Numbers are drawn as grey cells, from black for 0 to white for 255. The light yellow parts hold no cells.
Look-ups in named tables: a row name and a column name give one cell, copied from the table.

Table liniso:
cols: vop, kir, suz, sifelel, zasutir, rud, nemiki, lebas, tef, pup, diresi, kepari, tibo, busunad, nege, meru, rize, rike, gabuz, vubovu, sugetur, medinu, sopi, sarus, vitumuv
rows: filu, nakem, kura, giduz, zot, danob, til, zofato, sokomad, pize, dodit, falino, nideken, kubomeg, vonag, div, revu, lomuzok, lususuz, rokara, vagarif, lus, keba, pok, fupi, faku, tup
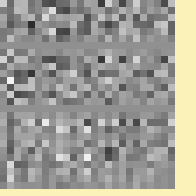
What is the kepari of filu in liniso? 120
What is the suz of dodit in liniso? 85
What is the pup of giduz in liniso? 136
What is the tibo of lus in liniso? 173
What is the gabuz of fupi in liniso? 118
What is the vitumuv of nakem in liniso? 111

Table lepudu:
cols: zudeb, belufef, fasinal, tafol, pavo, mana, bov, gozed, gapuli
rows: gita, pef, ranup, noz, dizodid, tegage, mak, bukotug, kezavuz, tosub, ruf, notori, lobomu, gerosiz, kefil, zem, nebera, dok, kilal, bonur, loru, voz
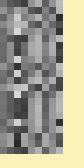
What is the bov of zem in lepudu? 94
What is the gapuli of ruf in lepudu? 175
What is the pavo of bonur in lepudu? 125
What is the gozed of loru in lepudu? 141
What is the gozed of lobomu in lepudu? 97
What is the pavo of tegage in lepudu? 150
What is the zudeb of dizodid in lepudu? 108
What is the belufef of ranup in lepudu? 144
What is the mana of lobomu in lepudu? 66
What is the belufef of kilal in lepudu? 94
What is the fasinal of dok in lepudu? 209
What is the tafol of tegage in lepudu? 60
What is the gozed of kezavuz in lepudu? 139
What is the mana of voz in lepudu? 175
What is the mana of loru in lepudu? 94
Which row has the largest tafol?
lobomu

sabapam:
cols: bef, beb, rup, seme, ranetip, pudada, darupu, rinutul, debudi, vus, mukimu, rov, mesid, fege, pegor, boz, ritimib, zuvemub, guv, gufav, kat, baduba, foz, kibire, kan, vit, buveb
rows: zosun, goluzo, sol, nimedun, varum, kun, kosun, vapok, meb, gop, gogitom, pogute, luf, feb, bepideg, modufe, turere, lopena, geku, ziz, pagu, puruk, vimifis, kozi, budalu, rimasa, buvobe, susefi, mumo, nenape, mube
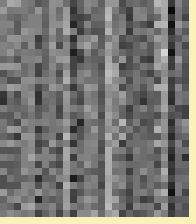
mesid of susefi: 118
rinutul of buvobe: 109
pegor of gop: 80
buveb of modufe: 65
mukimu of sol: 69
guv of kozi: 104
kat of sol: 133
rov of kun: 125
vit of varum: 119
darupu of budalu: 86
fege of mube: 162
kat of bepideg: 52
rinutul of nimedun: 141
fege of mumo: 137
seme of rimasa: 100
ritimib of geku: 148
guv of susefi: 67
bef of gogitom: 83
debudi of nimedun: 142
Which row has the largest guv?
geku

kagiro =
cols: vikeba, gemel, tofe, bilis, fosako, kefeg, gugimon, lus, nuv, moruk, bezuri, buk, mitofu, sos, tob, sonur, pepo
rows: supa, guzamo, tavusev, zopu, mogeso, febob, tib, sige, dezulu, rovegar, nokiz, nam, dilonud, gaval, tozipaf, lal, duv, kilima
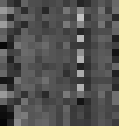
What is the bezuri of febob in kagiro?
69
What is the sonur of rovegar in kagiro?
73
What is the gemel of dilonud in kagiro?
40
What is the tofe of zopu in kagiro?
65
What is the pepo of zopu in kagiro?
109
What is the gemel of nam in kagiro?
25
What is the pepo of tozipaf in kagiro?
110
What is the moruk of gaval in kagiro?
121
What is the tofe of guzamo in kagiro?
85
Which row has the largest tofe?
kilima

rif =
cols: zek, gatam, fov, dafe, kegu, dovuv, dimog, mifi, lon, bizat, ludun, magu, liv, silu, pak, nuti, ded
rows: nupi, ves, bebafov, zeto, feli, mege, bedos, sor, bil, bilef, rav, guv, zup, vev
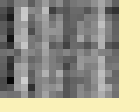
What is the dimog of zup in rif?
148
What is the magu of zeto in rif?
139
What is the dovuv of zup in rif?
129
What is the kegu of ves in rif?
139
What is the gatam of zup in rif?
86
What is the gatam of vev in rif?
113
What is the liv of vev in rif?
126
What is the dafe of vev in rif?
155
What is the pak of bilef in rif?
173
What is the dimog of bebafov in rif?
163
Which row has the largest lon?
rav

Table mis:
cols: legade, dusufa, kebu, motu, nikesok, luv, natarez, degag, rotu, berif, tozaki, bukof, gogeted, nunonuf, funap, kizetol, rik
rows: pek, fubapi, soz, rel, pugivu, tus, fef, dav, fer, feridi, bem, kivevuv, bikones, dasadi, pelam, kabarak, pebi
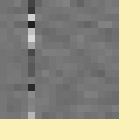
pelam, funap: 110
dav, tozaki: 115
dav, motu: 111
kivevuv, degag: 121
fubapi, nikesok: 55
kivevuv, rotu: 122
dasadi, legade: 118
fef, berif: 112
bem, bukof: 110
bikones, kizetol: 118
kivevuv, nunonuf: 122
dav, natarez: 126
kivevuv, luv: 113
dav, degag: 125
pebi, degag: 112
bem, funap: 101
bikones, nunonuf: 117
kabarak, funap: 117

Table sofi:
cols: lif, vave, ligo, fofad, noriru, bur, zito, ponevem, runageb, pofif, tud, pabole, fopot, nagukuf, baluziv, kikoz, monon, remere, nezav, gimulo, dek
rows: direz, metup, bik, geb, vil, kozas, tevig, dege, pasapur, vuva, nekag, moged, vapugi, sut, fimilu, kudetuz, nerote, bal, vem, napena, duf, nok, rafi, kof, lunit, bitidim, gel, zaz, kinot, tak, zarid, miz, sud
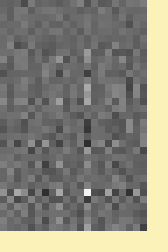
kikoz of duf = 77
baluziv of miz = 85
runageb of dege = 112
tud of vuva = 108
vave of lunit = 131
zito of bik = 104
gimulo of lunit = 98

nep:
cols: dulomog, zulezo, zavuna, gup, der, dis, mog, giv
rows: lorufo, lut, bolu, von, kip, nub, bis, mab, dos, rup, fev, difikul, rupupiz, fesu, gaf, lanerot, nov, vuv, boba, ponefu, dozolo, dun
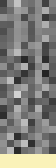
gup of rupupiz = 164
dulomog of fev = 92
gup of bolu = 73
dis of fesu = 162
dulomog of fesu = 88
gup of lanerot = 126
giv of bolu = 82
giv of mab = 120
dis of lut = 137
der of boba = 95
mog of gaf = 105
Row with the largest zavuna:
fesu

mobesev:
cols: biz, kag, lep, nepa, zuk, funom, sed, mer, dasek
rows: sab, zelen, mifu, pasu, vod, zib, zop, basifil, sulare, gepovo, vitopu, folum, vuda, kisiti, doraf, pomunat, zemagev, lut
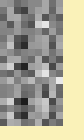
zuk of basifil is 137
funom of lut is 174
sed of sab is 167
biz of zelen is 118
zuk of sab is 136
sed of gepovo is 190
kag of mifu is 167
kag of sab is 146
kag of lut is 172
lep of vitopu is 148
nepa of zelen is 65
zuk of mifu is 110
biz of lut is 90
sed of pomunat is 195
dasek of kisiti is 102
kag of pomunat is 138
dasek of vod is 114
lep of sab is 105
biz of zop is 137
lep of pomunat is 115
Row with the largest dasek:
folum

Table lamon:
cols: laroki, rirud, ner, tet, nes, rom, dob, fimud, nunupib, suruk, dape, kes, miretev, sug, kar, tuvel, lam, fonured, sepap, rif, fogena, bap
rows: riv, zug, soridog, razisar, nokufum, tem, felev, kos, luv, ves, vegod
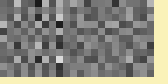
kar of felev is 114
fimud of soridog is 86
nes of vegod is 92
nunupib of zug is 161
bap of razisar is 105
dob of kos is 109
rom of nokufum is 90
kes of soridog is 151
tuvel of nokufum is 78
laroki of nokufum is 67
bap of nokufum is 106

